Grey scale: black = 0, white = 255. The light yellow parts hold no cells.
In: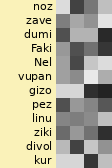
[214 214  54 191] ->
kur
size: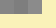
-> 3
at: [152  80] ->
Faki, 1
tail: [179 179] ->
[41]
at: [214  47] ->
gizo, 2

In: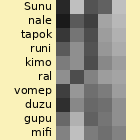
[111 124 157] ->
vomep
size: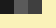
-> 3
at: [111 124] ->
vomep, 3
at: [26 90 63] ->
nale, 1
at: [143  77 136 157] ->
kimo, 2
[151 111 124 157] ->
vomep

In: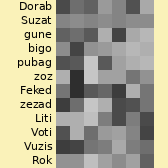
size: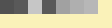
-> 7
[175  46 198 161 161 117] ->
zoz
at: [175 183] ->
pubag, 6

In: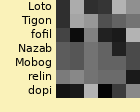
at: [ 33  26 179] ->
fofil, 4
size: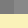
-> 2

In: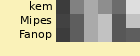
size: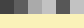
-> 6
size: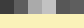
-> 6
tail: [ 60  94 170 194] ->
[87 94]
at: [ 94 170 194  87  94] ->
Fanop, 2
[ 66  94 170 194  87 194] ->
Mipes

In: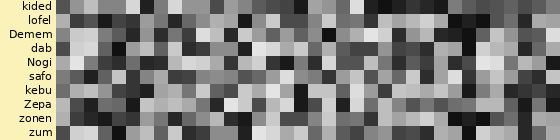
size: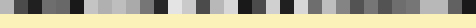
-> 34
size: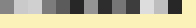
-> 13
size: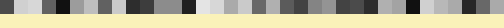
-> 36
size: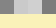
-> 4

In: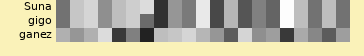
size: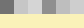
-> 6
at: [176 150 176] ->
ganez, 1

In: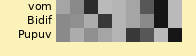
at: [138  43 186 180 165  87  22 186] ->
vom, 2
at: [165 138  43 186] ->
vom, 1
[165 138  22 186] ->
Bidif
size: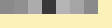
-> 7
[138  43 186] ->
vom

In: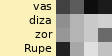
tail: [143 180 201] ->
[208]
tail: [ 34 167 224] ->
[193]
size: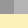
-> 2
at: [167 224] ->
Rupe, 2
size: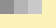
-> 3

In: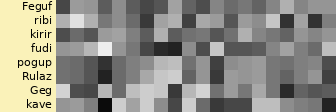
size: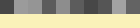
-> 10
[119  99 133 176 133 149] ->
Feguf
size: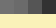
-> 4

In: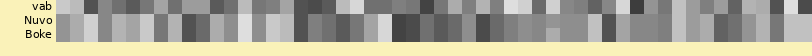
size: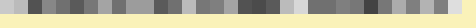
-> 33
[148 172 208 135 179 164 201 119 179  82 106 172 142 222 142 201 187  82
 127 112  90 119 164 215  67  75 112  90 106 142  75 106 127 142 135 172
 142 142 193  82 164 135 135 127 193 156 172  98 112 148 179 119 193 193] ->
Boke
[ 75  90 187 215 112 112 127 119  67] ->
vab
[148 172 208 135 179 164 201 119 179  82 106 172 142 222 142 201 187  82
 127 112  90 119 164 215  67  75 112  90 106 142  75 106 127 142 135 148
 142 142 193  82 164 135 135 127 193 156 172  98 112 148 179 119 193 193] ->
Nuvo

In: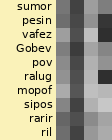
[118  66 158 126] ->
sumor
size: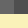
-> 2
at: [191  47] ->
vafez, 3

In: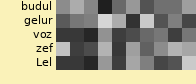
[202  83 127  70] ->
gelur
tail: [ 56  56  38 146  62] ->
[ 76 105 119  62 119]
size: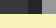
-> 4

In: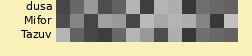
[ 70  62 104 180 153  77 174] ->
Tazuv
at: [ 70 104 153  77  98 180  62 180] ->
dusa, 1
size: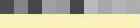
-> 10
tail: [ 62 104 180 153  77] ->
[174  56 111 104  98]

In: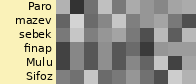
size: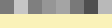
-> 8
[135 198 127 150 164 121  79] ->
mazev
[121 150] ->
Sifoz
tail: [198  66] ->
[164]
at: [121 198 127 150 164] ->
sebek, 1

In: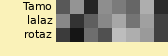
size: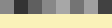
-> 8
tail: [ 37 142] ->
[123 102 174  43]

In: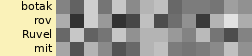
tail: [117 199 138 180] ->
[192 104 124 124 117 159 145]
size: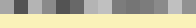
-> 14
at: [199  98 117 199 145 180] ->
Ruvel, 2
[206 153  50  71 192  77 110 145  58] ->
rov
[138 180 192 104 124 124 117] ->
botak

